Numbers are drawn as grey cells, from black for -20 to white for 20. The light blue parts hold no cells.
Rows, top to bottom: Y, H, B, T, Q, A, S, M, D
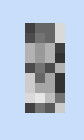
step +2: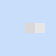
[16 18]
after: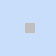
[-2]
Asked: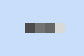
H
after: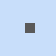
[12]

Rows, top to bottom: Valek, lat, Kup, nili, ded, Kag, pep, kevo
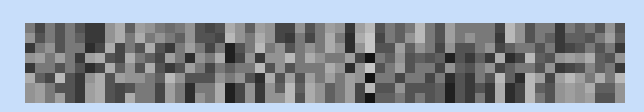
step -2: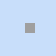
[3]
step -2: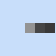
[  1 -11 -13]
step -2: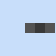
[ -9 -13  -9]
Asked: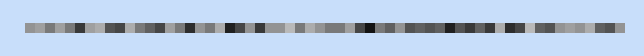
nili
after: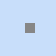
[-5]
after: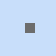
[-1]

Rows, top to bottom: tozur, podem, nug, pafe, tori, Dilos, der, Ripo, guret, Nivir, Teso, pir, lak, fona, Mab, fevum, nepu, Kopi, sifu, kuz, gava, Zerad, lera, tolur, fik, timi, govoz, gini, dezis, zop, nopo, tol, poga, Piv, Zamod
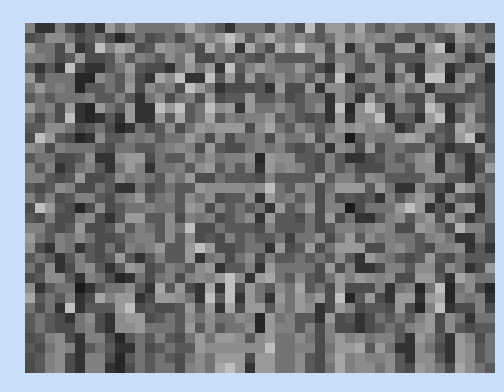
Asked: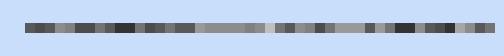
nepu
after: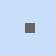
[-8]
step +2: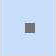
[0]
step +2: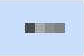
[-6  8  4  2]
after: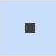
[-2]
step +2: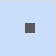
[-4]
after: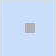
[0]

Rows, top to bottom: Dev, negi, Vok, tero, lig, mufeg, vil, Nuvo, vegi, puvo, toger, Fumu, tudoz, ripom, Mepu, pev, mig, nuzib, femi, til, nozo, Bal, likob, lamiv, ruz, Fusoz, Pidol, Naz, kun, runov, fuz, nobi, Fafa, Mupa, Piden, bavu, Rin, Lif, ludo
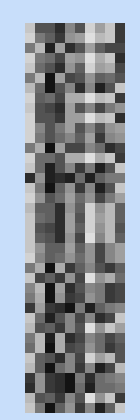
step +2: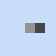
[ 5 -7]
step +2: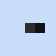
[-11 -15]

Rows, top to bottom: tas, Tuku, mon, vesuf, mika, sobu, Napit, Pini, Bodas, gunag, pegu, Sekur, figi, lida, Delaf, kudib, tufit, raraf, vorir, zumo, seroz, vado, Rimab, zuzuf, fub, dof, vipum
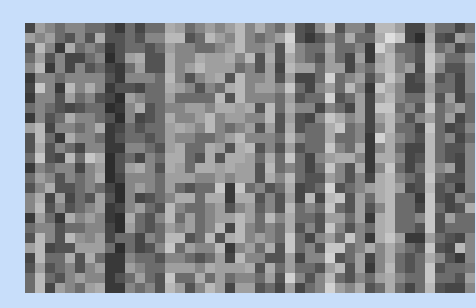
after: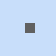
[1]
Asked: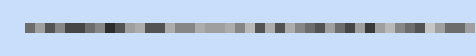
vesuf
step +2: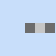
[-1 13 -1]
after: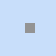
[1]
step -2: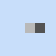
[ 7 -9]

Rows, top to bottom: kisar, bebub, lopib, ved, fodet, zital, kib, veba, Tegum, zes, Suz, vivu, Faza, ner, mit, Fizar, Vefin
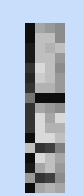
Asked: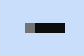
veba
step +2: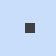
[-8]
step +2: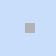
[10]
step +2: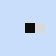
[-16  16]
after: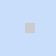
[10]
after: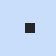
[12]

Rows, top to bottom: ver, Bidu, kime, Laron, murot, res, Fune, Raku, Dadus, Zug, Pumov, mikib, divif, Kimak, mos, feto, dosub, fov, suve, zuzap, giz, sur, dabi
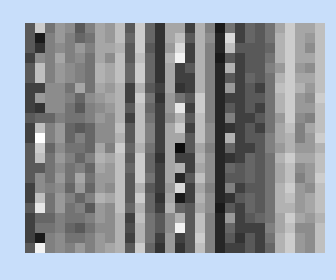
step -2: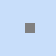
[-2]
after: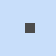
[8]

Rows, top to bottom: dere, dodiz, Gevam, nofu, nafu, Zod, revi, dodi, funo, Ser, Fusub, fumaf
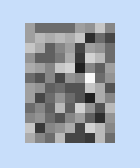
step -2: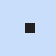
[-17]
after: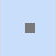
[7]
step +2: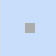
[9]
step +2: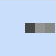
[-7  5  3]

